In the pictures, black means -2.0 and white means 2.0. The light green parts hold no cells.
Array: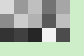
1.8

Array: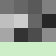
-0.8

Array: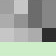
0.7

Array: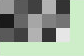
-1.2

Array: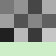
-1.1

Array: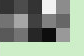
-1.8

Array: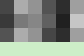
-1.3
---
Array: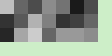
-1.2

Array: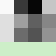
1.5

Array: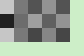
-1.5

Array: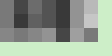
-0.1

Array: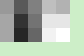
0.6

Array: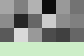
0.2

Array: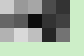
-0.4

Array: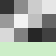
0.4

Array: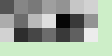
0.7

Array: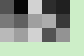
-0.1
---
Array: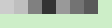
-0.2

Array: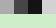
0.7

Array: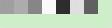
0.1

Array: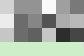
-0.7

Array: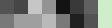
-1.1

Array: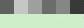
-0.3

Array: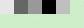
0.4

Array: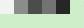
-0.2

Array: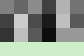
-1.2
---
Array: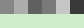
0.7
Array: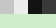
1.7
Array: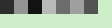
0.3
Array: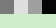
1.5
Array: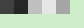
-1.4
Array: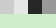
1.6
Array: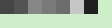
-0.7
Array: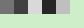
-1.0
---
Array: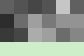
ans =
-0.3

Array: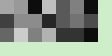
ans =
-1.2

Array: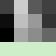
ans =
0.2

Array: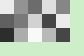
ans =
0.9

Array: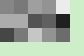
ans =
0.3

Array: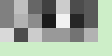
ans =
-0.2

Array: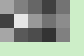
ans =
-1.2

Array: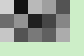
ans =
-0.5

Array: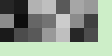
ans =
-1.4

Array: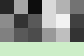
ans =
1.0
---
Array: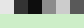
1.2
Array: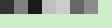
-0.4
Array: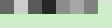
0.6
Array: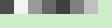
0.0
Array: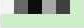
0.6
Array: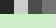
-0.8
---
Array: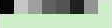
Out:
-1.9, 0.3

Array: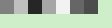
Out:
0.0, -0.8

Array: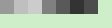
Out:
0.4, -0.8

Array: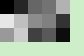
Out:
-2.0, -1.8

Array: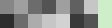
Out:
0.1, -0.7

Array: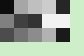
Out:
-1.8, -1.6

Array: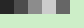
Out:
-1.4, -0.4

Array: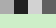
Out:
0.7, -0.5

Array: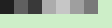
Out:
-1.5, -0.1

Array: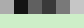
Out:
0.7, 1.1
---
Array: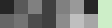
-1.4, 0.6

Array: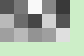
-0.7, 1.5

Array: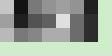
1.1, -1.3

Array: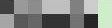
-1.0, -1.4

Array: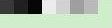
-1.1, 0.9

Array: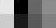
1.6, 0.0
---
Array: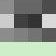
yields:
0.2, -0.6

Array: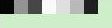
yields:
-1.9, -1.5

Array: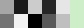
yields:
0.6, 1.0

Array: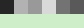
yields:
-1.4, -0.6

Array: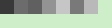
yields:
-1.1, 0.9

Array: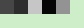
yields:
-0.9, 0.3

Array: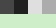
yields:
-0.9, 0.7

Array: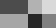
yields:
-0.8, 0.0

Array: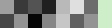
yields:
0.5, 0.3
